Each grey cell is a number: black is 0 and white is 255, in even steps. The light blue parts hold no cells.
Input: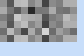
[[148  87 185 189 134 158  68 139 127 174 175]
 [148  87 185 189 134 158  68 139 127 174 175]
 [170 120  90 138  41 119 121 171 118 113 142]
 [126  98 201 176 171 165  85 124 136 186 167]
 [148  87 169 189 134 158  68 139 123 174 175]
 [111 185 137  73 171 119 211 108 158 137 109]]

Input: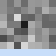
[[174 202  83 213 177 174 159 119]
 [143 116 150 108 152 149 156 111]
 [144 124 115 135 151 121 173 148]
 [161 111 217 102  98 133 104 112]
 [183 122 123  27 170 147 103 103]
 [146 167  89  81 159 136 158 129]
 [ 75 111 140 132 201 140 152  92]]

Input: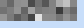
[[150 122  92 114  70 225 139 138 118 145 123]
 [130 104 143 146  75 113  86 130 173 193 135]
 [114 126 147 101 160 121 128 131  60 128 106]]

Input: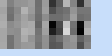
[[168 114 142 153 154 115 144  87  92 142 146  78 130]
 [171 129 147 149 157 111 155  51  93 182 132  48 143]
 [163 116 137 178 154 113 159  80 105 113 148 118 118]
 [169 111 143 162 144 109 141 110 110 121 158 109 115]
 [174 139 149 165 170 101 166   5  75 197 115  10 159]
 [166 144 141 178 172 115 160  31  66 215 109   2 175]
 [166 115 142 171 148 120 145  92 110 139 151  98 122]]

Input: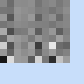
[[ 23 219 154 151  92 210 119  45 193 155]
 [136 108 140 139 143 117 131 137 121 133]
 [118 116 149 143 139 125 128 117 127 141]
 [153  87 146 139 153  98 131 143 107 134]
 [118 127 139 136 131 129 128 119 131 135]
 [170  78 121 124 150  94 132 151  95 127]
 [103 163 153 144 122 149 133 125 160 133]
 [206  83 147 129 160  61 146 230 108  99]
 [151 100 154 142 151  99 137 156 120 130]]

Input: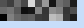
[[  4 128 103  90  96  60  55 189 175  56  28]
 [ 81  62 108  73 217  77 152  21 111  95  29]
 [106 116  87  15  23 132  53 141 128  53  78]]

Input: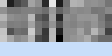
[[200 166 138 147 183  74  59 185   1 140 148 155 170 131 106 106]
 [203  31  70  90 163 142  42 231  28 113 179 174 143 146 140 117]
 [145 121 120 128 129 123 109 154 100 123 141 136 139 119 122 137]
 [181 143 136 133 184  93  75 164  38 142 134 149 148 152 122  90]
 [157 125 128 124 162 114  97 147  81 135 130 140 134 148 128 101]
 [195  82 111 106 203 116  55 183  33 140 141 162 133 182 143  65]]

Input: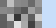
[[ 94 111 225 170  65 144]
 [115 192 137 133 106 151]
 [137 132 106  86 160 131]
 [ 96 192  52 163  95 207]]
